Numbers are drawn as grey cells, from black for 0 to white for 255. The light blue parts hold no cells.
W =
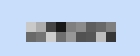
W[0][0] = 201
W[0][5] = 139
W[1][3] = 111
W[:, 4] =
[127, 151]
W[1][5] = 82
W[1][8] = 54

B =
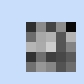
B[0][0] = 47
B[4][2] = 134
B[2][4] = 131
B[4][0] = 113
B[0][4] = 8
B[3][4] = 90
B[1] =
[109, 168, 178, 86, 179]
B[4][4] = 109

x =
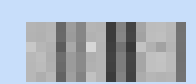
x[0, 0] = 180
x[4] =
[183, 187, 176, 106, 155, 138, 177, 180, 64, 125, 68, 166, 192, 194, 187, 114]
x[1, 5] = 134
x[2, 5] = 130
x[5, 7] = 180
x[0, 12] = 188
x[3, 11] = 166
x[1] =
[179, 177, 182, 105, 155, 134, 178, 181, 60, 134, 70, 162, 189, 191, 183, 115]
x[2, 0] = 199
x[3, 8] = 66
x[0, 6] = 181
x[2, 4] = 168
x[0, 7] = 179
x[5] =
[183, 174, 183, 99, 159, 131, 193, 180, 59, 130, 66, 172, 182, 179, 181, 115]
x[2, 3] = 92
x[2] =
[199, 182, 177, 92, 168, 130, 214, 179, 63, 115, 57, 194, 177, 162, 180, 114]
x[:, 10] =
[68, 70, 57, 69, 68, 66]
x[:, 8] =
[60, 60, 63, 66, 64, 59]
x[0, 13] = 189

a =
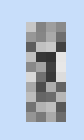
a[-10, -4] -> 198
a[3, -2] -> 51
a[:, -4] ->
[198, 151, 93, 192, 137, 216, 168, 188, 115, 149]
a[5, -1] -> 220
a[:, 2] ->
[158, 169, 200, 51, 64, 57, 173, 108, 190, 169]
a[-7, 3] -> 229
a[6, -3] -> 77
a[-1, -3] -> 122
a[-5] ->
[216, 113, 57, 220]
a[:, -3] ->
[131, 134, 192, 55, 163, 113, 77, 102, 178, 122]

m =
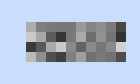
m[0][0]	174
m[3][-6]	128
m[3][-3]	121
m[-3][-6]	121
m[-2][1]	90
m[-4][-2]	123
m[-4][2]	122
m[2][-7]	201
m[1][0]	201
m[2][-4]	138
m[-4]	[174, 127, 122, 120, 120, 154, 133, 142, 123, 71]
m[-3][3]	54
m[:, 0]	[174, 201, 58, 186]

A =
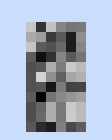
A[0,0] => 198
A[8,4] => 202
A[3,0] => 92
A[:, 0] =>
[198, 169, 197, 92, 80, 83, 82, 92, 78, 78, 88]
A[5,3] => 96
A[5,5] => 176
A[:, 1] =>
[51, 157, 92, 15, 88, 211, 86, 4, 102, 106, 44]
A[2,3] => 105
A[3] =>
[92, 15, 49, 133, 91, 116]
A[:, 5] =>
[121, 143, 133, 116, 186, 176, 69, 160, 186, 186, 94]
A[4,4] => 201
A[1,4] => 29
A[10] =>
[88, 44, 29, 128, 74, 94]

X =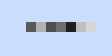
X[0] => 89
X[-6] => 178

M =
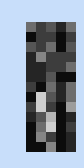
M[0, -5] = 109
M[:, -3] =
[85, 61, 109, 61, 61, 85, 109, 85, 61, 181, 206, 61, 133]
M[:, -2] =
[37, 12, 12, 61, 61, 12, 37, 37, 12, 12, 12, 12, 12]
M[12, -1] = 37
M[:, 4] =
[109, 61, 85, 61, 109, 12, 109, 109, 157, 37, 61, 37, 37]
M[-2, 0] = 12
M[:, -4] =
[61, 61, 61, 133, 37, 37, 12, 206, 206, 85, 109, 133, 12]
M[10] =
[12, 109, 206, 12, 61]
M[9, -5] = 37
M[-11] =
[85, 61, 109, 12, 85]
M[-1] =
[12, 12, 133, 12, 37]

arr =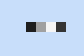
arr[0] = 30
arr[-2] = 245

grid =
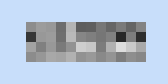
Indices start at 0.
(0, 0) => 141
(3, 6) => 153
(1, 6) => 127
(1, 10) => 126
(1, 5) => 134
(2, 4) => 146
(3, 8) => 148
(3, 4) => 177
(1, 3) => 111
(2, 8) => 177
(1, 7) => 118
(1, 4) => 185
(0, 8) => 102
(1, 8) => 129

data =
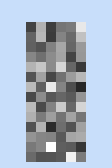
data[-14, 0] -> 67
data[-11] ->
[134, 112, 140, 164, 68, 151]
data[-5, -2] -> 163
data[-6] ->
[186, 74, 130, 202, 103, 212]
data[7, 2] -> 87
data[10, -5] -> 179
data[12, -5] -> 134
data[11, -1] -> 171
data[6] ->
[186, 96, 234, 132, 78, 38]
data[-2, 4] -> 91
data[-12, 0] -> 97
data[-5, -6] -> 176
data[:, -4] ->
[62, 59, 130, 140, 139, 71, 234, 87, 130, 158, 43, 131, 255, 84]
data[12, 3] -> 95
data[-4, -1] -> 161
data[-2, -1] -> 54
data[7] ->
[73, 140, 87, 102, 90, 148]
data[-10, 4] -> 103
